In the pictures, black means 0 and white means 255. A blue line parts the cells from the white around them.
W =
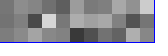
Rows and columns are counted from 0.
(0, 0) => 118
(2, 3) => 136
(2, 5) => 57
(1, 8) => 129
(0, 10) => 204
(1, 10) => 117
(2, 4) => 130
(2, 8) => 99
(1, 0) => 115
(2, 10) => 135
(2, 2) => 164

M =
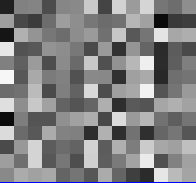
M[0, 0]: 32
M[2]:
[21, 177, 148, 119, 109, 141, 154, 112, 199, 88, 117, 228, 167, 174]
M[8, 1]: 126
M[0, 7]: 68
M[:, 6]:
[201, 119, 154, 74, 200, 137, 217, 101, 174, 46, 210, 208, 86]
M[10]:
[74, 152, 212, 92, 108, 99, 210, 92, 175, 125, 203, 167, 160, 191]
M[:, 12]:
[109, 57, 167, 92, 94, 111, 117, 176, 94, 118, 160, 129, 186]
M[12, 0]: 137
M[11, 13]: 161
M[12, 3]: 168
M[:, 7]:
[68, 108, 112, 154, 80, 136, 77, 175, 72, 177, 92, 94, 171]
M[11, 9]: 163
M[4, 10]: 239
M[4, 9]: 183
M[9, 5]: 128
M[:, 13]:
[142, 61, 174, 73, 127, 116, 154, 162, 117, 86, 191, 161, 164]
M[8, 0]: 12
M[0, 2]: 132
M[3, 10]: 101
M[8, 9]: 154
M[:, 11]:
[118, 11, 228, 43, 44, 40, 84, 166, 114, 102, 167, 80, 230]
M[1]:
[158, 72, 60, 109, 157, 142, 119, 108, 113, 182, 161, 11, 57, 61]
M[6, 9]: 168
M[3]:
[230, 82, 88, 147, 141, 120, 74, 154, 49, 149, 101, 43, 92, 73]
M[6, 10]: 242
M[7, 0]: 223
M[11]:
[158, 111, 212, 87, 119, 78, 208, 94, 122, 163, 234, 80, 129, 161]
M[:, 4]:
[134, 157, 109, 141, 139, 129, 127, 99, 144, 130, 108, 119, 100]

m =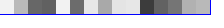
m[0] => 242
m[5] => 108

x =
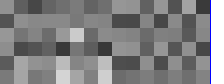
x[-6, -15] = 145
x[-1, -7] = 108
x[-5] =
[83, 143, 136, 137, 137, 121, 135, 132, 74, 73, 133, 71, 138, 83, 139]
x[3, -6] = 145
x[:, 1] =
[95, 143, 117, 74, 166, 165]
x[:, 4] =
[111, 137, 153, 57, 187, 212]
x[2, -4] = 128
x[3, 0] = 142
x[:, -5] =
[97, 133, 107, 96, 143, 125]
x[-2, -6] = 76
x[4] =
[91, 166, 146, 141, 187, 133, 143, 190, 78, 76, 143, 76, 143, 92, 147]
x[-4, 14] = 135
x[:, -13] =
[71, 136, 132, 83, 146, 120]
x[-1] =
[122, 165, 120, 128, 212, 165, 129, 207, 108, 115, 125, 111, 126, 111, 131]
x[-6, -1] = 58
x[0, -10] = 123
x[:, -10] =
[123, 121, 203, 118, 133, 165]
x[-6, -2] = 163
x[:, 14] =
[58, 139, 135, 71, 147, 131]

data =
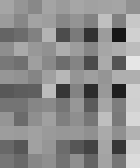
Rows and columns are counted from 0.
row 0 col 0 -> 165
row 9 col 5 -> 152
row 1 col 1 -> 135
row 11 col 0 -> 118
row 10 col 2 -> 161
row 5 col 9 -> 175
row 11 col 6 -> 100
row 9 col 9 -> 178
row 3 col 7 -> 166
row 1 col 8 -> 128
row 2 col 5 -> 122
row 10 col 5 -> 86
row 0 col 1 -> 149
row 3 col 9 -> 188
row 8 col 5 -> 143
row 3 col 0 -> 142
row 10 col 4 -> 108
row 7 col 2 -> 134
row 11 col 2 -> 135
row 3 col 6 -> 134
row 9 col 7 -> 170
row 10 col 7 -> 166
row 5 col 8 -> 175
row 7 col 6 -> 91
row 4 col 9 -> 230
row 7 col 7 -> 166
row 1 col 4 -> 135
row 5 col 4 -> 183
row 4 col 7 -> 171
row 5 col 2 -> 133
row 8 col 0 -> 149
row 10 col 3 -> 150
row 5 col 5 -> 149

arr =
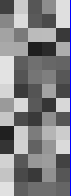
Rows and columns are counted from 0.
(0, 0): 64
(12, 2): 57
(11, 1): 87
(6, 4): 69
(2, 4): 57
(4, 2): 112
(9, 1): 207
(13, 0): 225
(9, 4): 204
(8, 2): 57
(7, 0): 154
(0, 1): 203
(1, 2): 90
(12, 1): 73
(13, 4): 101
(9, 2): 124
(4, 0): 226
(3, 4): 173
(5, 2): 117
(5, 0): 227

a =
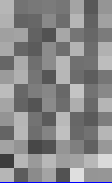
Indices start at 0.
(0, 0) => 182
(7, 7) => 181
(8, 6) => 90
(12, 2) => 139
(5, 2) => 117
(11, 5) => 162
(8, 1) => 182
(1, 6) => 98
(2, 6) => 103
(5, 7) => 118
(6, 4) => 104
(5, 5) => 108
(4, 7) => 189
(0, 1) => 115
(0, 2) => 120
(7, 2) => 84
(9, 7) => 182
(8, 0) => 148
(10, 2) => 71
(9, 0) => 100
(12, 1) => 92
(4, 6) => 114
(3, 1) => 102
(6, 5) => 196
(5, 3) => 86
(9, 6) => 114
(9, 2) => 110
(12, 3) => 164
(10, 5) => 127
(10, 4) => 149
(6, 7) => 136

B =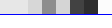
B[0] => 231
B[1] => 231
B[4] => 213
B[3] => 141

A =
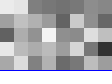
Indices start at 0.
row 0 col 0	235
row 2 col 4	143
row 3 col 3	187
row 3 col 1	186
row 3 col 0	231
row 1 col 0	160
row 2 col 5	139
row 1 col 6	143
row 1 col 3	155
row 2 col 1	173
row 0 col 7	135

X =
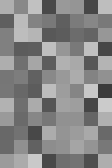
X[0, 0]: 175
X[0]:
[175, 136, 193, 73, 153, 149, 71, 190]
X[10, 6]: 148
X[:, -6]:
[193, 131, 181, 94, 166, 97, 92, 171, 135, 72, 97, 201]
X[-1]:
[155, 171, 201, 72, 110, 115, 78, 174]
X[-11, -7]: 187
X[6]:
[119, 104, 92, 189, 157, 133, 200, 59]
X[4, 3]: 93
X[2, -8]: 128
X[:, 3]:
[73, 121, 88, 191, 93, 137, 189, 85, 119, 172, 141, 72]
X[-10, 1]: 189
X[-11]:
[95, 187, 131, 121, 95, 123, 135, 121]
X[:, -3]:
[149, 123, 108, 121, 169, 172, 133, 158, 145, 156, 165, 115]
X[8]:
[154, 106, 135, 119, 145, 145, 101, 176]
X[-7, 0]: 118
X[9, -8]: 104
